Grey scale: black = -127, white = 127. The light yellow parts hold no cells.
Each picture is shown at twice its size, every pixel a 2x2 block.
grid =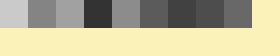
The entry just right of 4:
33
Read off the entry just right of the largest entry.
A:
4
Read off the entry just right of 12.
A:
-36

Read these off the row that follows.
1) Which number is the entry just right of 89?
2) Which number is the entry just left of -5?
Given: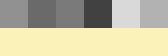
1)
50
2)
-21

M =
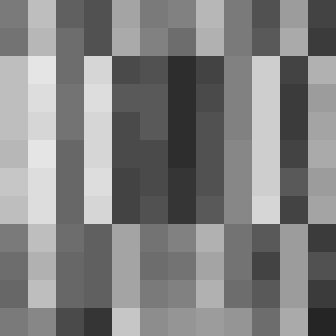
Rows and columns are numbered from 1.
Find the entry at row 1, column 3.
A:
-31
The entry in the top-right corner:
-60
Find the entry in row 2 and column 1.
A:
-12
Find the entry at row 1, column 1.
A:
-5
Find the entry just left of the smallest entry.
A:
42
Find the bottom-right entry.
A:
-90
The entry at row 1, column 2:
62
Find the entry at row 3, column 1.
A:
62
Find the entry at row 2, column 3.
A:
-18
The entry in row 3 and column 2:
101

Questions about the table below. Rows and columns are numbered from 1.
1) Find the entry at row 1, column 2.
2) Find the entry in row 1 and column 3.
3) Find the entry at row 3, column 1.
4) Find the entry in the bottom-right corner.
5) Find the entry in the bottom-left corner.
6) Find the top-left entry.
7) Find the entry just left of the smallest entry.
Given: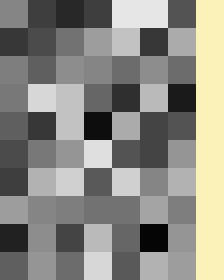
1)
-65
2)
-87
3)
-1
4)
29
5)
-32
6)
5
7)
-25

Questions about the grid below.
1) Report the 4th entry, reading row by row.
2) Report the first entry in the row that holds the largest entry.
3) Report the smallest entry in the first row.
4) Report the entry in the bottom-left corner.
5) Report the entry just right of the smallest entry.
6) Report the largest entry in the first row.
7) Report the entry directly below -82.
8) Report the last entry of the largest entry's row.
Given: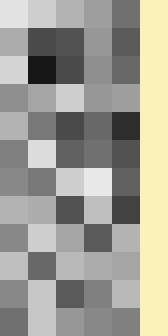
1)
30
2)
8
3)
-15
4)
-15
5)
-53
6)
98
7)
-45
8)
-30

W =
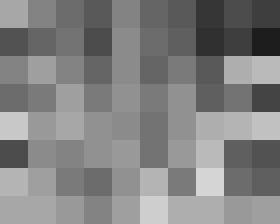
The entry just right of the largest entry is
-19
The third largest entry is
72
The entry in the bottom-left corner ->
39
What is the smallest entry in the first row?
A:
-73
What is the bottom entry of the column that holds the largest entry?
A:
46
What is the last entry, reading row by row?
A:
31
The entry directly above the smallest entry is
-65
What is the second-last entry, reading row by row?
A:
25
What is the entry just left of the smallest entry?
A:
-65
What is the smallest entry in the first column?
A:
-51
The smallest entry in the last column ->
-98
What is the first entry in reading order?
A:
39
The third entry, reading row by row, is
-19
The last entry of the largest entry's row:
-32
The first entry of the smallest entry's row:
-45
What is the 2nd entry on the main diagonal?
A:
-26
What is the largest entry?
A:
85
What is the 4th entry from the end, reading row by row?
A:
46
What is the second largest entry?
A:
78
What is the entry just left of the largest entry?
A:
-5
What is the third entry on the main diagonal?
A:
3
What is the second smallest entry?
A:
-79
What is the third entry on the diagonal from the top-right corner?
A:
-38

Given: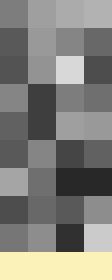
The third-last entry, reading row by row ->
13
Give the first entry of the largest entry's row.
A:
-44
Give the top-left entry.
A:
-2
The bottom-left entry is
-9
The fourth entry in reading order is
50
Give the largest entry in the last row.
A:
75
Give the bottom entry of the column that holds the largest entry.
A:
-79
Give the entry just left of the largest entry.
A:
19
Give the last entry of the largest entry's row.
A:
-50
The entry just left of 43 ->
31
